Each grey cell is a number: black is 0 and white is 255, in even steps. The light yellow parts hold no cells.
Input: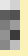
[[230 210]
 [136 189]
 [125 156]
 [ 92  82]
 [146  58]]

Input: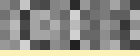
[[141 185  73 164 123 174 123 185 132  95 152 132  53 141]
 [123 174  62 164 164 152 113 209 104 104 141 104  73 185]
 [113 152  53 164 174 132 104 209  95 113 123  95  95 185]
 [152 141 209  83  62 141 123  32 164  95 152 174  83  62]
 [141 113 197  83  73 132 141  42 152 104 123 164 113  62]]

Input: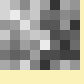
[[212 235 180 200 116 107 138 127]
 [212 180 138 200 159  52 168 149]
 [149 159 224 168  87  87 149  52]
 [168 149 212 127  52 127 180 149]
 [200 138 180 200 191  76  87  97]
 [149 116 159 138 235 107  52 107]
 [116  97 107 159  76  76  64  64]]

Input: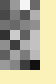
[[ 49 203  95 194]
 [ 95 165 123 185]
 [ 84 153 245 105]
 [153 132  60  16]
 [ 72 123  84 176]
 [114 105 132 143]
 [143  60 176 194]]

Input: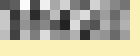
[[ 83  94 251  74 239 168 210 125  94 210 168 135 116]
 [200  74 147 106 135  83  34 219 106  83 177 125 177]
 [189  65 189 125 219 147 135 177  43 157 147 106 157]
 [200  54 157  43 116 189  54 189 219 116 157 106 168]]

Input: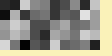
[[157 205 177  76  76 138 167 107 117 157]
 [148 186 157  76  41 167 148 117 205 186]
 [ 13 177  53 107 117  53  96  86 225 157]
 [214 117   3  86  65 205  96 107 127  32]
 [ 41  32 205 138 127  53  76 138  41 196]]

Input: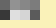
[[ 56 223 213  91]
 [102 146 135 124]]
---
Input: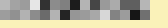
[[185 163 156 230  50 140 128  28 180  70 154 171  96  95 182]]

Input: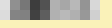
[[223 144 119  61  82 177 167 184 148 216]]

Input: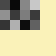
[[ 72   9 135 200]
 [ 52 176  13  97]]

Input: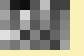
[[132  26  14  85 189  63  66]
 [138 103 167  88 130  86 131]
 [139 118 152 100 111  65 161]]

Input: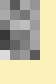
[[161  90 170 149]
 [121 179 190 156]
 [ 72  99 128 162]]

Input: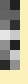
[[ 96  32]
 [124  47]
 [144  33]
 [ 41 143]]
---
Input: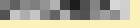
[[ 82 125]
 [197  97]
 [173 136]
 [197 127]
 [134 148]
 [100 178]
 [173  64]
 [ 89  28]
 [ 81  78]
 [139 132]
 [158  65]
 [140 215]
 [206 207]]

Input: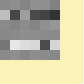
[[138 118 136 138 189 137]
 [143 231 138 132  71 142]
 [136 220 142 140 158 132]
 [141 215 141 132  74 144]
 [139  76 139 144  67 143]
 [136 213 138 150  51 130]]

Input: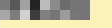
[[166 122]
 [124  88]
 [209 161]
 [ 61  36]
 [128 188]
 [118 139]
 [156 108]
 [119 117]
 [117 117]]

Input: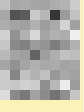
[[220 202 203 165 184 198 210 173 168 193]
 [138 198 133 146 164 137 147 164  83 166]
 [121 209 193 164 159 129 178 160  92 171]
 [162 205 179 177 100 155 215 177 201 166]
 [139 143 193 168 158 148 165 157 183 164]
 [115 184 152 171 175 125 177 170  53 173]
 [143 235 168 164 194 149 173 211 155 179]
 [198 155 162 167 189 176 239 161 194 205]]

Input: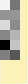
[[127   1 134 218 147 244]
 [ 87 196 181 139 149 118]]

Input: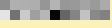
[[228 142]
 [114 176]
 [202 175]
 [159 174]
 [182 150]
 [  7 180]
 [101 151]
 [132 153]
 [194 164]
 [137 154]
 [129 171]]

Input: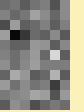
[[ 91 122 154 100 142 129 121 158  76 130 108]
 [143 134 113 170 111 110  97   8 156 104 117]
 [130 141 139 151 136 131  98  55  95 118  92]
 [ 79 165 115  92 157 154 151 107 107 161 115]
 [102 157 126 104 126 104 147  96 128 139 126]
 [120  83  60 178 125 215  93 138  94 103  82]
 [108 153 129  91 125  93 136  89 127 139 139]]
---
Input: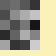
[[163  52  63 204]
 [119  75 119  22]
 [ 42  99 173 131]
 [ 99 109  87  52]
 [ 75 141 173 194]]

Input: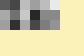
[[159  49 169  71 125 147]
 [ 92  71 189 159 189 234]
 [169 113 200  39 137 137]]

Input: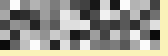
[[168  34  45  77 158 112 232 191  34  77 241 202  88 191  54 112]
 [191  45 202 179 146 202 179  23  54 158  65 202 112 241 100  11]
 [ 11 100 191 251 179  34 222 100 241 124 112 124  88 168 251 158]
 [ 65 146 135  34 135  88 222 222 232  54  77  54  88  45 146 222]
 [135 251 135 179 158 124 168  77  65  23 212  23 251 179 191  65]]

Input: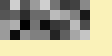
[[155  12 146 128 128  35  96 166 197]
 [ 85  96  44 107 107 187 166 128  24]
 [155 175   1 116  12  55  65 187  75]
 [ 75 207  85 155 207 116  55  65 137]]

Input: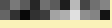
[[101  49   8  49  60 163 175 224 143 132  19]
 [ 80 121  91  38 112  91  29 185  69 112 132]]

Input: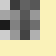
[[205  58  98  87]
 [ 27 129  77 110]
 [164 141  87 152]
 [205 152  67 176]]

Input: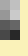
[[ 72  40]
 [ 90 102]
 [169 192]
 [151 202]]
